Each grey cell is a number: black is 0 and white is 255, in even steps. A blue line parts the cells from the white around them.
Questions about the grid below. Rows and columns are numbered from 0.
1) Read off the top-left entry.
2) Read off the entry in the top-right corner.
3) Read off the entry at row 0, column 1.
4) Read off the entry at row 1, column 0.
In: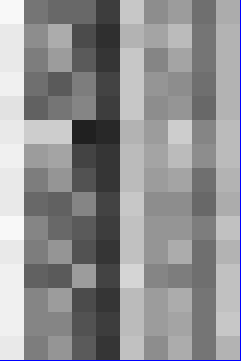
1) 248
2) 172
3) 117
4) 233

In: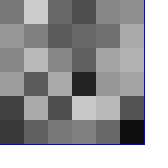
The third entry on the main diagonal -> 135
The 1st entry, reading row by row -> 120
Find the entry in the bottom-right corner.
14
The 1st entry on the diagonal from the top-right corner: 143
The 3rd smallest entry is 57
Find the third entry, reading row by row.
104
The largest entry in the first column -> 157
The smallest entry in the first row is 77
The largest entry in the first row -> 205
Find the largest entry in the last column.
178
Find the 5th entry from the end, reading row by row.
96

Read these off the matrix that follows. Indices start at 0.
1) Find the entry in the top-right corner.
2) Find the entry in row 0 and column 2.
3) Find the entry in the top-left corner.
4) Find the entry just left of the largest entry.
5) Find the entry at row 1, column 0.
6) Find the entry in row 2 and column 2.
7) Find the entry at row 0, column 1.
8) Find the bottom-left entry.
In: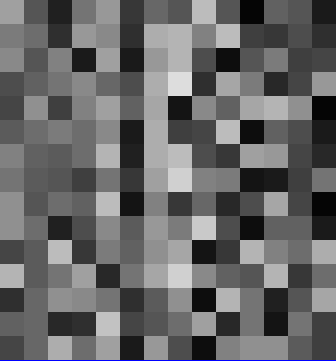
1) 26
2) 32
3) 160
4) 173
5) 123
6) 129
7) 85
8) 69
